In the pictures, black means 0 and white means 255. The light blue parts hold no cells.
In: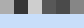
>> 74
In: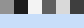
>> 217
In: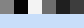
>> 31
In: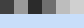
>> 189
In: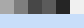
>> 37
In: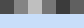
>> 59
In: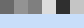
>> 47
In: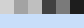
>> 122
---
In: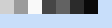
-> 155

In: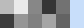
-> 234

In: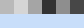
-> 213

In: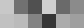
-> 113

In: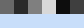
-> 42

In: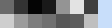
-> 51

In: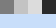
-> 195

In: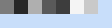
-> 39

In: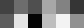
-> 109
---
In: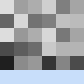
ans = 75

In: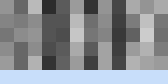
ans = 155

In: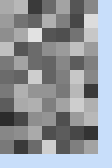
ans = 163

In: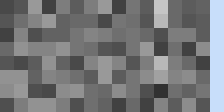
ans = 85

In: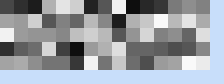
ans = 235

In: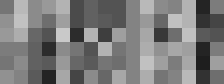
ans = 110

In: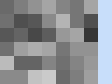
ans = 159
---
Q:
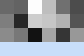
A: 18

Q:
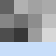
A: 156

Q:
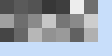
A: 183

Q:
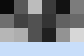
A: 81

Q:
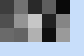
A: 177

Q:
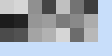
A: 164

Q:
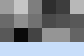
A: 67

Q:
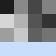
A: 96
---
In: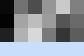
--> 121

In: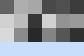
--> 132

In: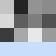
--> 168

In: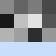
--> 159

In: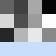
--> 181

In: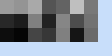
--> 128

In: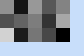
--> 118

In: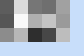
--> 46

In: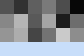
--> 115

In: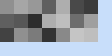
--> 137
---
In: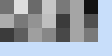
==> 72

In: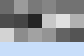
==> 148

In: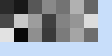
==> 123

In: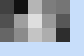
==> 196

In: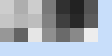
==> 106

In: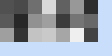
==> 166

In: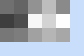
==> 161

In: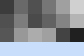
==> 160

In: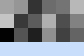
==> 144

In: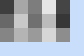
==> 154
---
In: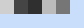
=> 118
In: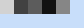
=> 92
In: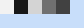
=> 112
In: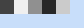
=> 144
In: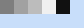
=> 161
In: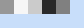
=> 151
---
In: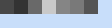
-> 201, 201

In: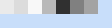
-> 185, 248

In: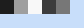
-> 248, 248

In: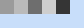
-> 110, 206

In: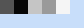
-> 197, 245

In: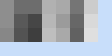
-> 183, 223
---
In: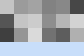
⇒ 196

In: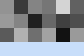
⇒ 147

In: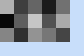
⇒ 177

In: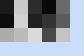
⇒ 26

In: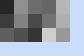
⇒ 38

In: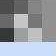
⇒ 76

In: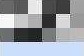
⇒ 103
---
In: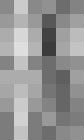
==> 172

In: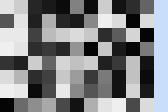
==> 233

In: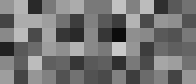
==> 137

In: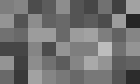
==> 113

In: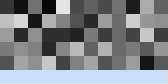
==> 156

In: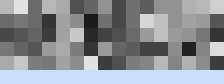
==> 73
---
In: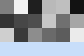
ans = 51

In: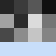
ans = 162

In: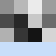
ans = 74

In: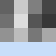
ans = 112

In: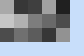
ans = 198

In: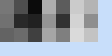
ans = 113

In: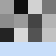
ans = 140

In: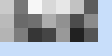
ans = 186

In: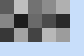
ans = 134
